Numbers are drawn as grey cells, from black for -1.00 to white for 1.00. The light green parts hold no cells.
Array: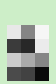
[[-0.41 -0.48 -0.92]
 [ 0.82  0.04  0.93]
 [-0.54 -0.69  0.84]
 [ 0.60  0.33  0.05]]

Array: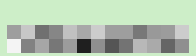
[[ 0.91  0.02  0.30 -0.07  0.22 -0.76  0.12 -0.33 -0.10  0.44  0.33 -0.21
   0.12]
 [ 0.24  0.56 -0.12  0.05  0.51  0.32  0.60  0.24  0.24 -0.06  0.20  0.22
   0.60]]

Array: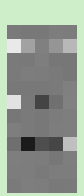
[[-0.04 -0.01 -0.02 -0.05 -0.04]
 [-0.04 -0.06 -0.06 -0.02 -0.03]
 [ 0.83  0.27  0.00  0.17  0.44]
 [-0.04 -0.05 -0.01 -0.07 -0.07]
 [-0.04 -0.02 -0.03 -0.04 -0.07]
 [-0.06 -0.06 -0.06 -0.04  0.00]
 [ 0.77 -0.05 -0.47 -0.12  0.01]
 [-0.07 -0.04 -0.06 -0.03 -0.01]
 [-0.01 -0.04 -0.06 -0.02 -0.01]
 [-0.13 -0.79 -0.39 -0.45  0.50]
 [-0.01 -0.02 -0.03 -0.07 -0.01]
 [-0.02 -0.02 -0.04 -0.02 -0.02]]

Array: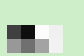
[[ 0.19 -0.12  0.28  0.90]
 [-0.50 -0.88  0.98  0.88]]

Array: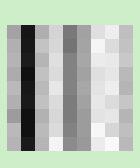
[[ 0.41 -0.80  0.42  0.91  0.09  0.20  0.84  0.95  0.45]
 [ 0.28 -0.83  0.37  0.66 -0.05  0.27  0.75  0.87  0.50]
 [ 0.38 -0.81  0.53  0.69 -0.09  0.29  0.92  0.72  0.52]
 [ 0.41 -0.78  0.42  0.75  0.02  0.31  0.84  0.83  0.57]
 [ 0.35 -0.87  0.51  0.72  0.02  0.27  0.75  0.80  0.45]
 [ 0.45 -0.81  0.46  0.81  0.02  0.31  0.78  0.87  0.42]
 [ 0.38 -0.80  0.51  0.72 -0.03  0.27  0.81  0.72  0.55]
 [ 0.22 -0.87  0.40  0.69 -0.03  0.22  0.78  0.80  0.42]
 [ 0.45 -0.87  0.46  0.72  0.02  0.22  0.94  0.68  0.50]]

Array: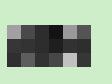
[[-0.63 -0.27 -0.61 -0.44  0.51 -0.58]
 [ 0.26 -0.43 -0.65 -0.85  0.20 -0.34]
 [-0.58 -0.60 -0.65 -0.76 -0.61 -0.64]]

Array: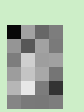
[[ 0.04 -0.05 -0.06 -0.02]
 [-0.94  0.27 -0.19 -0.02]
 [ 0.17 -0.32  0.27 -0.04]
 [-0.02  0.62  0.24  0.26]
 [ 0.23  0.54  0.32 -0.08]
 [ 0.43  0.81 -0.03 -0.60]]
